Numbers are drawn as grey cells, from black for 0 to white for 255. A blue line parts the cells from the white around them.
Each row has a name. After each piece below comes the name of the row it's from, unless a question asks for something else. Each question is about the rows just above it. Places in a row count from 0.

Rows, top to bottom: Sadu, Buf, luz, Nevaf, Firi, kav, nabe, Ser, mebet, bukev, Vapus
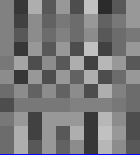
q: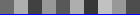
bukev
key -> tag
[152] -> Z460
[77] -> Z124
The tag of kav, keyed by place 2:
Z460
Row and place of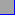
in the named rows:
Firi, 1
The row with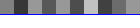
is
Nevaf

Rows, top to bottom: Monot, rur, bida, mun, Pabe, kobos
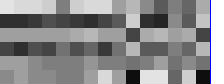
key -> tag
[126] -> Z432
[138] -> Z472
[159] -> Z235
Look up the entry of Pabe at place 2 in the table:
Z472
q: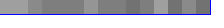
Pabe
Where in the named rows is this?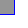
Pabe, 6

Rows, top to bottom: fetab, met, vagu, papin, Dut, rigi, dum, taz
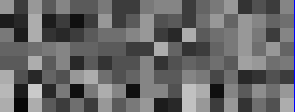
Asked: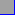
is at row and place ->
Dut, 17
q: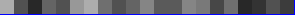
rigi
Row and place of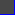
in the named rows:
rigi, 15
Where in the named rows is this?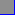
dum, 18
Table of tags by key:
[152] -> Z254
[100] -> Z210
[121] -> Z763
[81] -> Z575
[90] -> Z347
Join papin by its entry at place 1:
Z210
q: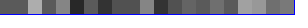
Dut

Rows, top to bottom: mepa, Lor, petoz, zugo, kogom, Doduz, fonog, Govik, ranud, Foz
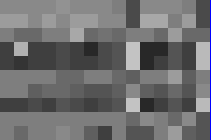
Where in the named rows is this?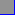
mepa, 4
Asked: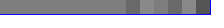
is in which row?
ranud
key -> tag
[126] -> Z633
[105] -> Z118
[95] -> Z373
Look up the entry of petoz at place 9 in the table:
Z633
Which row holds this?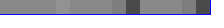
mepa
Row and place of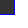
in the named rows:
kogom, 1
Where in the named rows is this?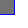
petoz, 7

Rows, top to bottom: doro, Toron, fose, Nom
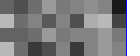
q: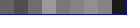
doro
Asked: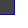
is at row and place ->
Toron, 8
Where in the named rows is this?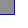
doro, 6
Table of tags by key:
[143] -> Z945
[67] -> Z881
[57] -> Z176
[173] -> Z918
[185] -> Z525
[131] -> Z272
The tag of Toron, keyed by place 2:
Z272
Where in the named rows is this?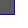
Toron, 3

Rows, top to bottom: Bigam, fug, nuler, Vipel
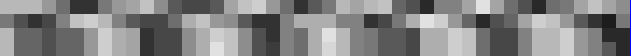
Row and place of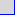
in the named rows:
Vipel, 23
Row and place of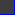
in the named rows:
Vipel, 19
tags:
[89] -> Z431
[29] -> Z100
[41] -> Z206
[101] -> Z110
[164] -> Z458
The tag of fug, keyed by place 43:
Z100

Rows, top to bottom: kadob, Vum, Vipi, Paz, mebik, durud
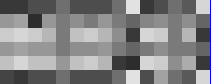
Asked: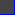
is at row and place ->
durud, 0
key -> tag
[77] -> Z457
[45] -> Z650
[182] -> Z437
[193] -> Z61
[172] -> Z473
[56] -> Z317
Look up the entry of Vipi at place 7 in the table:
Z437
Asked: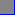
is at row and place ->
Vum, 10

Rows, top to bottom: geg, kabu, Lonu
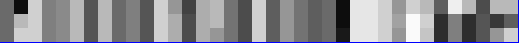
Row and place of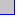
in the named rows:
Lonu, 30
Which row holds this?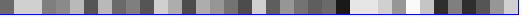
Lonu
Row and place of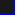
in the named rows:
Lonu, 24
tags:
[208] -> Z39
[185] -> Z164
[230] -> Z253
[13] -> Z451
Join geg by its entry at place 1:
Z451
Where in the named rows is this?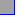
kabu, 28
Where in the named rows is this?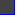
geg, 13

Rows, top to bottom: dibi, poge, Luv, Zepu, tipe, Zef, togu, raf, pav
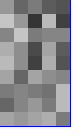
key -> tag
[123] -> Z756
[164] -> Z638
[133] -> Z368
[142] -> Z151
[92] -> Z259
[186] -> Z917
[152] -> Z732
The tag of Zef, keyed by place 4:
Z368
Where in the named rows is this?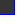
poge, 2
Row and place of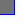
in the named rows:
togu, 3
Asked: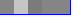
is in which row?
Luv

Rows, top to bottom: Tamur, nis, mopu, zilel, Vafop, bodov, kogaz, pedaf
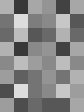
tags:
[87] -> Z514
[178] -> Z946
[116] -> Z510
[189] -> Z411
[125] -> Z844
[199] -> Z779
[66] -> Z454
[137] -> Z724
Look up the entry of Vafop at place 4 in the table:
Z411
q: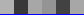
Tamur
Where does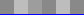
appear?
Vafop
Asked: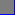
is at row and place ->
nis, 2
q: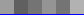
bodov
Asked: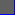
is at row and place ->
bodov, 1

